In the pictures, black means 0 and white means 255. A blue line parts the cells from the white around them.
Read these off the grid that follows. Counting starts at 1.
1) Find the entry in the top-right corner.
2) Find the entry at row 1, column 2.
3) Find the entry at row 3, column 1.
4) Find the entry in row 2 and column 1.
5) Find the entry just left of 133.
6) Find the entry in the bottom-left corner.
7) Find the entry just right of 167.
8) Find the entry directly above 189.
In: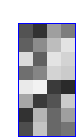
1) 125
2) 50
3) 219
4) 96
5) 111
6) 77
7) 58
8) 159

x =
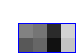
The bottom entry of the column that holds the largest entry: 195
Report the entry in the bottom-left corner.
88
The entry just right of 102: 17

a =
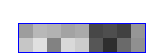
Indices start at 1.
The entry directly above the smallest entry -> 78
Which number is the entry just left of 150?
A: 65
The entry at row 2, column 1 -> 198
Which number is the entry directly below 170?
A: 204
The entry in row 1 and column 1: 157

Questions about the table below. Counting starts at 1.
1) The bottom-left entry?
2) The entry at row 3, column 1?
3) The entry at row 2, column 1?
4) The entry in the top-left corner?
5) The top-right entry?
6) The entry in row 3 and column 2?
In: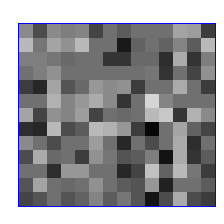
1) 68
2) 126
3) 185
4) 138
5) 60
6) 126

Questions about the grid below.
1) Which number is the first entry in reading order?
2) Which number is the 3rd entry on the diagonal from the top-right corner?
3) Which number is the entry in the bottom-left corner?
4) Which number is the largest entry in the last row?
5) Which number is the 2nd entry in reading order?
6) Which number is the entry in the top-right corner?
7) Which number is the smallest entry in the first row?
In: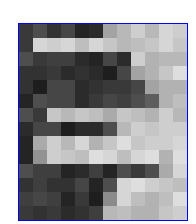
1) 57
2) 178
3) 57
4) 206
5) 78
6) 206
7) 36

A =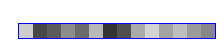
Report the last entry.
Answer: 135
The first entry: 205
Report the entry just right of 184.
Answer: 51
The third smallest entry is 79

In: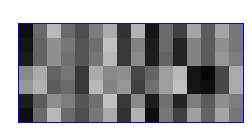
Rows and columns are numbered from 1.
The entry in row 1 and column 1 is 14
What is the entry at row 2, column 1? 20
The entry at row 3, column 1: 28
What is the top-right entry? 119
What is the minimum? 7
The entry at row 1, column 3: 184
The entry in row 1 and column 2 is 106
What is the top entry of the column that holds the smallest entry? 92
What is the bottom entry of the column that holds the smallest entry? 99
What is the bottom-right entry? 119
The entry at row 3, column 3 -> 143
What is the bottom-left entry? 14
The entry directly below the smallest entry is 14
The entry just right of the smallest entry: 72
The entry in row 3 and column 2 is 99
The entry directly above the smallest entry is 92
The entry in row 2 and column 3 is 143
